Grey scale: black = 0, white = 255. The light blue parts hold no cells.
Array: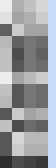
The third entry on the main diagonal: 163
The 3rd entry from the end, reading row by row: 76
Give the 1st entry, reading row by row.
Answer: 237
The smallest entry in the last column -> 57
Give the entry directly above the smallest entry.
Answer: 87
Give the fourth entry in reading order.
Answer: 214
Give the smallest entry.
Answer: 45
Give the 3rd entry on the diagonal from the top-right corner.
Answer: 203
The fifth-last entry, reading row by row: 175
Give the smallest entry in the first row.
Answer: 175
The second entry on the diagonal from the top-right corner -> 175

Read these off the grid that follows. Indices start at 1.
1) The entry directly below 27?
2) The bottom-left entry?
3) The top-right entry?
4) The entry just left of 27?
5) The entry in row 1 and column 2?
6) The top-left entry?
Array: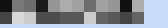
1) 77
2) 68
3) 173
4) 109
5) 120
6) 17

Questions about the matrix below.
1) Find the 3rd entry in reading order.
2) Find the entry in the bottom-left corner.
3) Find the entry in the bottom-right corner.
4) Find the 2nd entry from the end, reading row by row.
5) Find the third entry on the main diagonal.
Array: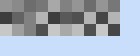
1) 109
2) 199
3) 70
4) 199
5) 129

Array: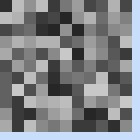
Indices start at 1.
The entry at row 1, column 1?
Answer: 47
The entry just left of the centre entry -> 58
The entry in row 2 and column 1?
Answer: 189
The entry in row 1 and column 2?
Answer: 189
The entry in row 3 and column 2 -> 97
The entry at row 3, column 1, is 70
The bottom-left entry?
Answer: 169
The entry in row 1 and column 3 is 146
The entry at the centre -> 137
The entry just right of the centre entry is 88
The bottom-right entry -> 137
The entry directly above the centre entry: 200
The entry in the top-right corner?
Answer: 70

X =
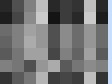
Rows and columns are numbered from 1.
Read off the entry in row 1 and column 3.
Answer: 128
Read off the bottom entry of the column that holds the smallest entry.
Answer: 60
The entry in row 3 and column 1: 108
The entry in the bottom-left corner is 51
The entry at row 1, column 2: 80
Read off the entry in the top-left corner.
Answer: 40
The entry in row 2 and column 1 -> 29
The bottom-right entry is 51
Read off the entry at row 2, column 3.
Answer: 139
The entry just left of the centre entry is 150
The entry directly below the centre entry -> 70
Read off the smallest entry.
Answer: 20
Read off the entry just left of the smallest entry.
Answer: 202

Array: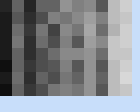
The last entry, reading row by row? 198
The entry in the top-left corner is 37
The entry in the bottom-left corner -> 15
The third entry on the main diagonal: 56
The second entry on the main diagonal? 87
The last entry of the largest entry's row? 216
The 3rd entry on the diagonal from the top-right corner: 109
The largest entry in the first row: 207
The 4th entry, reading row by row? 99
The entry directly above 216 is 207
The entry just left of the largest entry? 188
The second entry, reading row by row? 99

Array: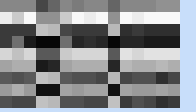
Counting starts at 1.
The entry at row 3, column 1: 58
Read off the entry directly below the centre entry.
174
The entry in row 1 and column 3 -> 135
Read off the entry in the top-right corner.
145
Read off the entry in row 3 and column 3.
58
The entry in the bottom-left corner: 80
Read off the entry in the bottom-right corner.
58
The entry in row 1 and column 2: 135
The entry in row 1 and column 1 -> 135
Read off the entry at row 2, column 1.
236
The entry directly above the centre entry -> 47
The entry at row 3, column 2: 58
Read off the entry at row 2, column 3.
248
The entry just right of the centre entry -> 214

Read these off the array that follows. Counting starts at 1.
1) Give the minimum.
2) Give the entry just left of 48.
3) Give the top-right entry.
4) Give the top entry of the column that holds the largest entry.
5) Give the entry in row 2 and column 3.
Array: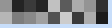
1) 27
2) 148
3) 48
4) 91
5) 137

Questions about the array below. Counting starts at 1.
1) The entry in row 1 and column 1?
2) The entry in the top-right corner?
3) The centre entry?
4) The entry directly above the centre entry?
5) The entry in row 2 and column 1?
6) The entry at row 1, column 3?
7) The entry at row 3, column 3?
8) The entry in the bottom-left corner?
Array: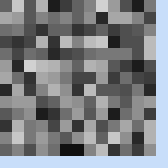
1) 98
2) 120
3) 69
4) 98
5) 167
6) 88
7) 79
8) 98

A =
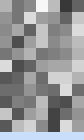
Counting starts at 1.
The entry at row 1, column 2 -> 118
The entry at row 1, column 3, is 138
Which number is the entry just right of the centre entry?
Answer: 167
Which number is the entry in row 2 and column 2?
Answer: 118
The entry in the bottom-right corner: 158
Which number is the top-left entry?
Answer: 179
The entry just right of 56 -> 99
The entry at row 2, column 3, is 219
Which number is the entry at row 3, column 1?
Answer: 138
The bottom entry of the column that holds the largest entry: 138
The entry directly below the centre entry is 109
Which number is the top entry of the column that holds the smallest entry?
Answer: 56
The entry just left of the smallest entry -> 188
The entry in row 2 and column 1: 147
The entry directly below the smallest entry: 99
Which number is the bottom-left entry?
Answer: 88
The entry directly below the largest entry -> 158
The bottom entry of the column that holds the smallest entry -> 219

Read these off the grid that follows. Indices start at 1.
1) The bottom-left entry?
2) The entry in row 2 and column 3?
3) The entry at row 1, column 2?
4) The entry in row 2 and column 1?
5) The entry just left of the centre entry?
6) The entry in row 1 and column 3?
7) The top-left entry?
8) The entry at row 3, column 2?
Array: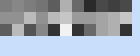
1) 93
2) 186
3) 135
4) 145
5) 186
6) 125
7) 125
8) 186

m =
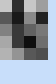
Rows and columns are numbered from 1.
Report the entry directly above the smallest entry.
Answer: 98
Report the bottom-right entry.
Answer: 78
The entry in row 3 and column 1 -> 129
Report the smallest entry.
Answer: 14
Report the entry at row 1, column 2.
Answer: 46
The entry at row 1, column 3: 199

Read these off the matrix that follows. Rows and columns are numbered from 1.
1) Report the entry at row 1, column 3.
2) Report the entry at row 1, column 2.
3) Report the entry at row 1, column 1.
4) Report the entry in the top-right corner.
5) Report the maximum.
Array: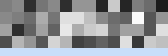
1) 46
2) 137
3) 126
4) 28
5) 251

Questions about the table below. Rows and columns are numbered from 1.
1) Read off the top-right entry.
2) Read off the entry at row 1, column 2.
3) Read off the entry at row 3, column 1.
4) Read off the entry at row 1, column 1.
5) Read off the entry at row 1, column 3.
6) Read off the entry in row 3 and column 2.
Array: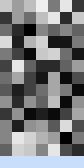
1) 54
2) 157
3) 110
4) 200
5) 191
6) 42
